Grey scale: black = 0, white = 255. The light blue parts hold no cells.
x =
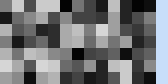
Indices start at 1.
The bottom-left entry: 159
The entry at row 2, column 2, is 107
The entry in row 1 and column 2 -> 203
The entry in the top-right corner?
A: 14
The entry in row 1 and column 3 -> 76
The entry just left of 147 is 86
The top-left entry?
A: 125
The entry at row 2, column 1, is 24
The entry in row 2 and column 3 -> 137
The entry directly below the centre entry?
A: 3
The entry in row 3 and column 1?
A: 179
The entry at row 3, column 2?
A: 86

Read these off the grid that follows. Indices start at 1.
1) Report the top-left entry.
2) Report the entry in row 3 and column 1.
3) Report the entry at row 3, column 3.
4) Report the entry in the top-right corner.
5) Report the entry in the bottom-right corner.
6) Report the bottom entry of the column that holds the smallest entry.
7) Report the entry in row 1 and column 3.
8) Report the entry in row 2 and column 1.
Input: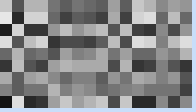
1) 199
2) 29
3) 53
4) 149
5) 137
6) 19
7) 180
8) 231

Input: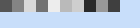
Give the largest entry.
237
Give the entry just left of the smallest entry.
206

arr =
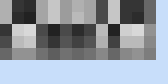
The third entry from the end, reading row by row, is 136
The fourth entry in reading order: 165
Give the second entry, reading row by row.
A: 53
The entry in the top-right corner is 103
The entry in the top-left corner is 176
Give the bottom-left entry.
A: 103
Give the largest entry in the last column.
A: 146
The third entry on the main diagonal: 216
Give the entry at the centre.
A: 44
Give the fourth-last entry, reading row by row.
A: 103
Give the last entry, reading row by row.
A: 125
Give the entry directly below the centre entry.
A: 65
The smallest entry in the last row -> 94
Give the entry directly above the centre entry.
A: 186

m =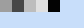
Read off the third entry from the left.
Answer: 189
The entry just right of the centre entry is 224

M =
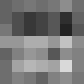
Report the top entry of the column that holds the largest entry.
141
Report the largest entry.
217
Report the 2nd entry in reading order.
110
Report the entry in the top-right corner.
110
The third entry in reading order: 119
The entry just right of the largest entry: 129
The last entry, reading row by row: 119
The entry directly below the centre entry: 141
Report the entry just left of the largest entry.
163
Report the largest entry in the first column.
151
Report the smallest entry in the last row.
99
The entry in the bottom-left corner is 110
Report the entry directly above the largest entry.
141
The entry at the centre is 173
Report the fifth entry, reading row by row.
119

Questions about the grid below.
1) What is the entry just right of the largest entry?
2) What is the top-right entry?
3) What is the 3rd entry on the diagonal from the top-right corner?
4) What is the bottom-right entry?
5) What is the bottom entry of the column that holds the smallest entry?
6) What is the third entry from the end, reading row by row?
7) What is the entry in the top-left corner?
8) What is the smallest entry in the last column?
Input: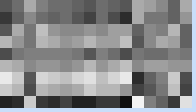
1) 127
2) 170
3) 127
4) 224
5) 16
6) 98
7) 86
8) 66
